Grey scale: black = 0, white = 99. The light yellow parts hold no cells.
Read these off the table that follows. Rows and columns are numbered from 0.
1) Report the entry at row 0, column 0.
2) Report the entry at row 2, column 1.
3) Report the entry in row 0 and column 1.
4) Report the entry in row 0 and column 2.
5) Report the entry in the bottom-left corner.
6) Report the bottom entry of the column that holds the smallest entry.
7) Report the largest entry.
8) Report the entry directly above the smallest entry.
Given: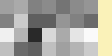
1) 62
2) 70
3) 66
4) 50
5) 74
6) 37
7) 97
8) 37

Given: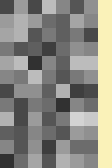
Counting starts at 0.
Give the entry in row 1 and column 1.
69
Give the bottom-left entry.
19
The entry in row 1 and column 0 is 60
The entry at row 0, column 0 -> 28
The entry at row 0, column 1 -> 60
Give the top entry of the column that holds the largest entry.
33
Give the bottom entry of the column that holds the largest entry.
60
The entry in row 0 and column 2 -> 28
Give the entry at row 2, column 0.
64
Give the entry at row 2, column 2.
33
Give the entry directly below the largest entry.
60
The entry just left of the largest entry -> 47
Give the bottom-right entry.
52
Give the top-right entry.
56

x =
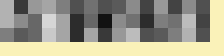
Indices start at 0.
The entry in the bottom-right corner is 31
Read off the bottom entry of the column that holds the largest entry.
78
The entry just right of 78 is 64
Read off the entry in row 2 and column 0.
49
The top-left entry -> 69
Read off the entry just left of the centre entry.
40
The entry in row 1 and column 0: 69
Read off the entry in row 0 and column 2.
59
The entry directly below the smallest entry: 22
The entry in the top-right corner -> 31
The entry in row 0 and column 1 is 22
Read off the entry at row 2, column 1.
35
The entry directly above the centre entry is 31

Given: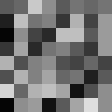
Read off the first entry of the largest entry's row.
2
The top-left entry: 35
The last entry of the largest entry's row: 55
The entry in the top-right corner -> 45
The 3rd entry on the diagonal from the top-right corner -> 74
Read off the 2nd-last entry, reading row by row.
86
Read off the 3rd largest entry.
78
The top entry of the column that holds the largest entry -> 40
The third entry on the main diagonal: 26
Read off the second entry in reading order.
40
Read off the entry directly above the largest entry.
31
